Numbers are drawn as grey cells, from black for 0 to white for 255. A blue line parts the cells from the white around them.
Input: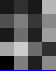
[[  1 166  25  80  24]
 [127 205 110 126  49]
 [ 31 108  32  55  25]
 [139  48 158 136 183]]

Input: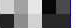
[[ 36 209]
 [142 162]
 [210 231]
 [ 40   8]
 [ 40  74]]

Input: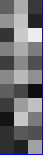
[[ 47  48  20  59  95 137  61 128  52 147  96]
 [ 33  89 199 157  69 185 137 171 201 194 171]
 [162  80 123 191  14 144  79 125 237  35  56]]

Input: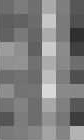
[[122  85 115 142 109 144 156  98  95 109]
 [126 124 130 115 114 146 143 121  98 124]
 [134 109 110 116 107 113  97 102 108 111]
 [163 147 168 217 190 172 203 171 199 170]
 [132 118 128 137 126 137 139 122 122 126]
 [178  61  87 136  80 110  64  47  81  87]]

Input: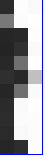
[[ 38  42  45  43  38  47  40  36  38 120  42]
 [ 45 249 251 250 112  40 112  48  40 251 253]
 [252 252 252 254 250 192 255 249 253 254 249]]

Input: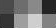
[[ 51  75]
 [158 109]
 [207 137]
 [130  36]]

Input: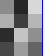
[[ 71  43 175 139]
 [156 196  62  37]
 [100 143 182 216]]

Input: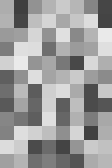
[[160 220 130 134  89 110  95 209 124 154 178 173]
 [180 205 222 117 164 186 145 234 223 159  69  63]
 [110  75 209  94 102  92 222 148 221 214 190 146]
 [126 107 190 223 209 207 164 167 110 146 213 179]
 [102  68 143 102  93 220 179 120 178 224 167 202]
 [ 83 149 213 177 190 170 202  72 155 137 198 182]
 [171 202  64 124  75  75 157 216 162 180 221 133]
 [183 193 174 168  85 200 139 175 223 234  68  70]]
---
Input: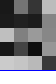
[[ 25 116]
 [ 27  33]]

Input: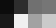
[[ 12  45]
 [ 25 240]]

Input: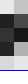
[[232 196]
 [ 33  73]]

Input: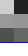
[[206  33]
 [153 150]]

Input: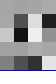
[[166 163]
 [168  79]]

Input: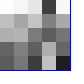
[[254 246]
 [191 166]]

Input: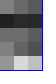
[[127 105]
 [ 33  42]]

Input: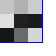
[[196 176]
 [224  32]]

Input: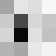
[[165 229]
 [203  72]]
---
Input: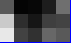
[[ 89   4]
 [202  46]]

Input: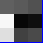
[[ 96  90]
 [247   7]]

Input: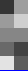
[[ 53 158]
 [155 207]]

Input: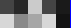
[[ 68  39]
 [215 137]]

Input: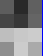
[[93 41]
 [69 55]]

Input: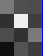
[[122  79]
 [ 48 239]]

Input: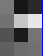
[[121  22]
 [114 198]]
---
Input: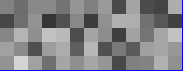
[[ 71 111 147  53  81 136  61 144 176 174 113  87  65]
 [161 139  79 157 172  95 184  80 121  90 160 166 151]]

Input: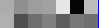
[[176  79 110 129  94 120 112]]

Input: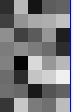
[[ 64 147 170 174 192]
 [124 140 123 108  45]
 [108  43 196 209 240]
 [ 54 199 123 112 188]]

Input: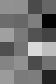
[[108 103 127   3]
 [ 79 116 218 190]
 [155 123 125  34]]

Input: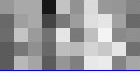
[[105 159 169  68 121 157 222 229 161 105]
 [ 91 119 144 105 189 185 212 200 229 112]]

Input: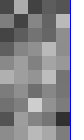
[[126  67 134 100 185]
 [ 95 133 144 185 141]
 [176 158 148 189 116]
 [113 127 206 146 124]
 [140 155 185 168 125]]

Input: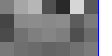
[[ 69 138 140 137 140  92 123]
 [121 111 107 100 103 113 123]]
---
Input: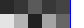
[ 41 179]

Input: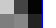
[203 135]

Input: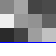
[133 152 158]

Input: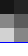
[22 91]

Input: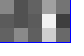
[135  81  95]

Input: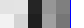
[227 212]
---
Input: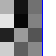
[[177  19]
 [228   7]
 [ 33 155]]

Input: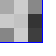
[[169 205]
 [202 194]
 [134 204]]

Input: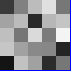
[[ 58 129]
 [163 187]
 [191 118]]

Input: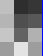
[[191  46]
 [181  79]
 [198  99]]

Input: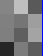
[[133 191]
 [128 117]
 [127  95]]

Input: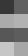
[[ 55  97]
 [171 178]
 [ 87  93]]

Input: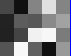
[[71 16]
 [34 92]
 [33 68]]

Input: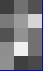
[[ 62 113]
 [122 155]
 [ 82 146]]
